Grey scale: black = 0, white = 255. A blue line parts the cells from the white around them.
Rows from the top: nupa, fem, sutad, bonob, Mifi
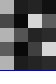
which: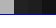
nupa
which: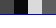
fem
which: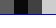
bonob
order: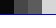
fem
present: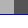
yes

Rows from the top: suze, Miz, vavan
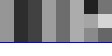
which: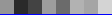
Miz
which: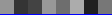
suze
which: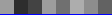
vavan
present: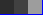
yes
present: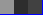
yes

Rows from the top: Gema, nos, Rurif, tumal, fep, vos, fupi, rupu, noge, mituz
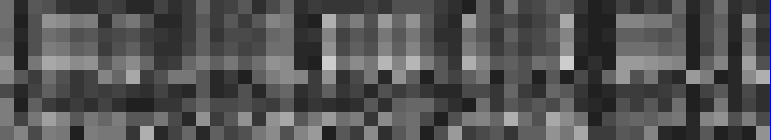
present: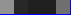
yes
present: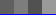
yes
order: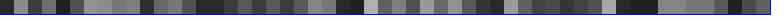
nos
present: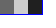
yes
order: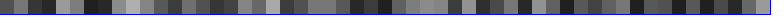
vos

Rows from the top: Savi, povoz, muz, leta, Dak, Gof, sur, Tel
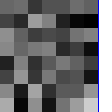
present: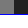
no
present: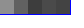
yes

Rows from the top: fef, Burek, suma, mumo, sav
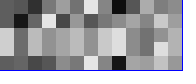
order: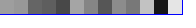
sav
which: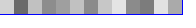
mumo

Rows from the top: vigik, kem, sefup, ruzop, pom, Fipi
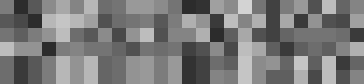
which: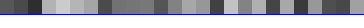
kem
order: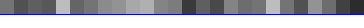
sefup
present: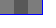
yes
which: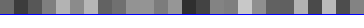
Fipi
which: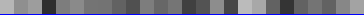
ruzop
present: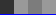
no

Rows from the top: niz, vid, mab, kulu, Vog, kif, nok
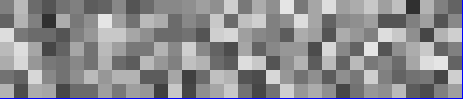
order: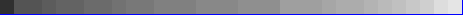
niz
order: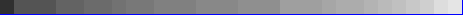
vid
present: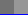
yes
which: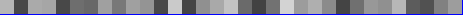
nok

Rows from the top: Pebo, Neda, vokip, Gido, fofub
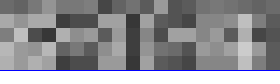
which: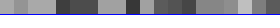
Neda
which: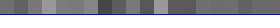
Pebo
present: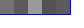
yes
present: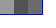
no
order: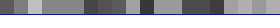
fofub
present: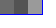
yes
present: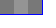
yes

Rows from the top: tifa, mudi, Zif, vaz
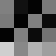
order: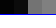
Zif
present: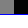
no
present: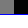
yes
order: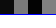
mudi
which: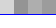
vaz

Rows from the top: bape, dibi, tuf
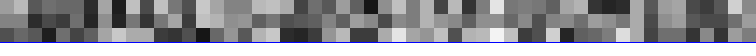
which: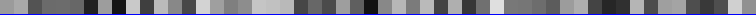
bape
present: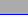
yes
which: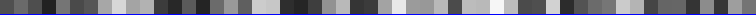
tuf

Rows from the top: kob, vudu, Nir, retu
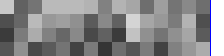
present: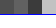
no
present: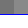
yes
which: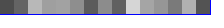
vudu

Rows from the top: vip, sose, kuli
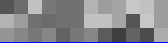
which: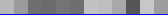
sose
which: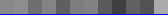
kuli
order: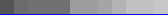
sose
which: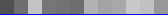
vip
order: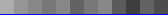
kuli
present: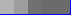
no

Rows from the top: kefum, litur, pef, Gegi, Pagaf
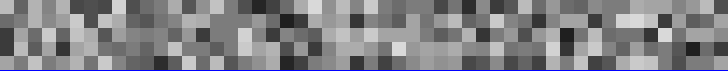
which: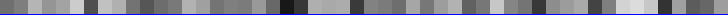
litur
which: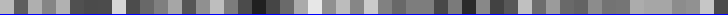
kefum
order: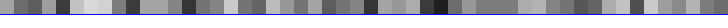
litur
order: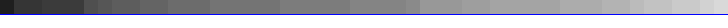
litur
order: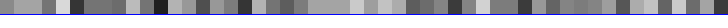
pef
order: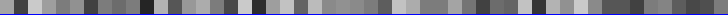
Pagaf

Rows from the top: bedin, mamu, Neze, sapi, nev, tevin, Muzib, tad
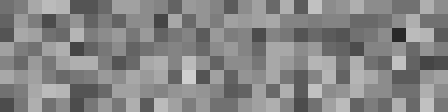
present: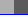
yes
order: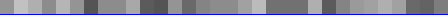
Muzib
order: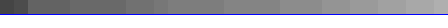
sapi
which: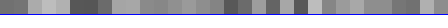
Muzib
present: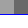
yes

